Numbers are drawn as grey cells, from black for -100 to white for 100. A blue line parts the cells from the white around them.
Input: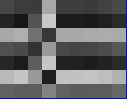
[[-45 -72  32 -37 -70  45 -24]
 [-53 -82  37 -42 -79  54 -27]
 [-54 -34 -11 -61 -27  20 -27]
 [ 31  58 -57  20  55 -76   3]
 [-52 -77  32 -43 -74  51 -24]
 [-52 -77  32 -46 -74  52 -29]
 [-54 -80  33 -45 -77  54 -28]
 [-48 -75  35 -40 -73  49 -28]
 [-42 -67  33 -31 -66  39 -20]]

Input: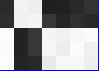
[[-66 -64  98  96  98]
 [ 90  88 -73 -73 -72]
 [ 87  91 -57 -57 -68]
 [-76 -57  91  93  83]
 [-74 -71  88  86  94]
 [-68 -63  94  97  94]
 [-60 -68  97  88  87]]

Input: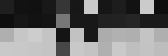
[[-76 -89  37  58]
 [-86 -83  55  57]
 [-87 -86  61  55]
 [-81 -84  54  54]
 [-58  -7 -84 -44]
 [-82 -81  52  57]
 [ 58 -81 -81  53]
 [-83 -74  35  38]
 [-77 -73  39  58]
 [-86 -71  37  50]
 [ 59 -80  54  53]
 [-89 -80  37  48]]

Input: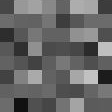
[[-44 -15 -65 -31 -23 -48 -24 -15]
 [ 19 -22 -32 -62 -34   2 -20 -87]
 [ 27 -23  -7  13 -48  33 -22 -37]
 [  7  -8 -23 -41 -26 -23 -17 -45]
 [-22 -52 -23 -39  -6 -31 -39 -10]
 [ 36 -32  14 -44 -23  31 -41  29]
 [ 31 -16  20 -66 -38  51 -21 -29]
 [-53 -16 -38  50 -25 -78  -6 -28]]

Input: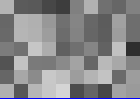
[[ 41 -19 -18  -3 -35 -20  38]
 [-29  41  42 -11  52  31 -32]
 [-30  38  39  55  -4   9  43]
 [-44  19  23  36  -5  57  56]
 [-52 -12 -15 -25   8  50  67]
 [  0   4   3 -12  28  23 -40]
 [ 39 -19 -20   4 -20  41 -21]
 [-12 -28 -27 -23  45  53 -45]
 [-20  26  23  51  32 -17  28]
 [  1 -14 -14 -64   3  23  21]]

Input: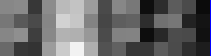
[[  6  -7   5 -18]
 [  8 -30  12 -57]
 [-57 -42 -51 -60]
 [ 10   5   7  22]
 [ 46  65  40  59]
 [ 53  55  38  90]
 [ 22   3  19  37]
 [-42 -45 -41 -36]
 [  6 -26   2 -24]
 [ -6 -23   3 -58]
 [-89 -65 -90 -57]
 [-65 -11 -69 -28]
 [-28  -7 -40 -41]
 [-41 -73 -42 -64]
 [-91 -84 -87 -77]]

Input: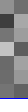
[[ 14 -51  -8  53 -17 -15  -9]
 [-14  32  23 -27  27  19 -23]]

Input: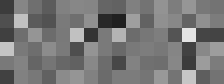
[[-53 -38 -50  54  -5 -49]
 [  5  51 -14  -5   3   1]
 [-13 -29  17 -14 -21  -6]
 [-28 -36 -15  10  -8 -24]
 [  1  -4  -5  -4 -19   9]
 [  6 -13  51 -39 -24  17]
 [  4  13 -59  16   7   1]
 [-21 -69  -4  -4 -15 -16]
 [-23 -75  41 -18 -44  -3]
 [  0  25 -15  -5   2  -3]
 [-10 -23  -7  -2 -12  -8]
 [ 15  13  -1  -6 -14  19]
 [ -2   7 -34   4   6  -9]
 [ 18 -22  79 -48 -53  55]
 [ -6  13 -46   7  22 -26]
 [-10  -3 -47  23  -3 -10]]
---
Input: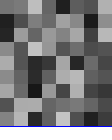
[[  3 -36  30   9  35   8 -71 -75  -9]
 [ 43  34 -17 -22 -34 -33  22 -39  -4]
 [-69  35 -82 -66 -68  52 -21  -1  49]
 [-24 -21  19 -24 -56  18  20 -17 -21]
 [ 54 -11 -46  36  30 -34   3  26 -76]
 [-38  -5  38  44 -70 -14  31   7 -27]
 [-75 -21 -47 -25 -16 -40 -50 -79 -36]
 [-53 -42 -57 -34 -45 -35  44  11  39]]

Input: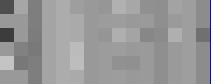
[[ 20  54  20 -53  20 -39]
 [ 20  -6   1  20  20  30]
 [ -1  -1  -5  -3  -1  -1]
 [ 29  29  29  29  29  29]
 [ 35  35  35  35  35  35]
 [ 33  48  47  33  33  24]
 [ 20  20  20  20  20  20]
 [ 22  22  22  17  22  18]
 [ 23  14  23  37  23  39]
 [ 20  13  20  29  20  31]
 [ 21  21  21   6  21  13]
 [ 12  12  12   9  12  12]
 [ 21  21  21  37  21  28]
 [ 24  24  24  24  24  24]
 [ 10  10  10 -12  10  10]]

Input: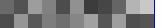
[[-40 -18]
 [ 18 -36]
 [-31  23]
 [ -2   1]
 [-13 -40]
 [  5  14]
 [ 26 -53]
 [-33 -45]
 [ 24 -21]
 [-38  41]
 [-33  57]]

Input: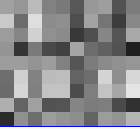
[[-66  37 -16 -14  23  16  22  58  26]
 [ 13 -22  67  62  23 -59   5 -15  18]
 [-14  26   0   2  16  -4  64  74  47]
 [ 23 -36  53  47  23 -43  13  10   1]
 [ 16 -34  53  48   1 -49   9  12  -5]
 [ 11   4 -40 -22 -33  29 -56 -39 -32]
 [-22  -3  -1 -14  -3 -15 -38  28  19]
 [ 22  -1  53  66   8 -24   5  -8  24]
 [ 15 -42  30  11  14 -36 -34 -53 -36]
 [ 41 -62  79  69  18 -76  32   7  -3]]

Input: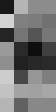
[[ 42  52  61  12  21 -72  65 -81]
 [-24  28 -44 -74 -67  -8   0  42]
 [  7  26  18 -69 -89 -34  -3  10]
 [  7  31  -1 -67 -50  -7 -11  10]]

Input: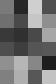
[[  0  13 -39 -55 -13  -4]
 [ 37  43 -51 -62 -43 -70]
 [-32   6 -33 -43  55  62]
 [ 52 -77 -31  31  12 -38]]

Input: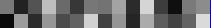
[[-92  -5]
 [ 22 -73]
 [-66 -35]
 [ 18  49]
 [-41 -17]
 [-23 -57]
 [ 64  -7]
 [-49 -10]
 [ 17  28]
 [-71 -66]
 [ 34  67]
 [-27 -52]
 [-48 -88]
 [-22  -4]
 [ 71  10]]

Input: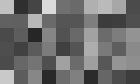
[[ 58 -41 -39 -42 -24  51]
 [-28 -19 -49 -27 -25 -63]
 [  6  -9 -29 -70  44 -46]
 [-68 -38  -3   5 -17  72]
 [-15  26 -50 -36 -33 -12]
 [  0 -16 -34 -18 -33 -17]
 [-66  25  36  27  -1  38]
 [-20 -32  -4 -16 -53  46]
 [-40  17 -26  -2 -51  31]
 [-52  11   8  15 -38 -41]]
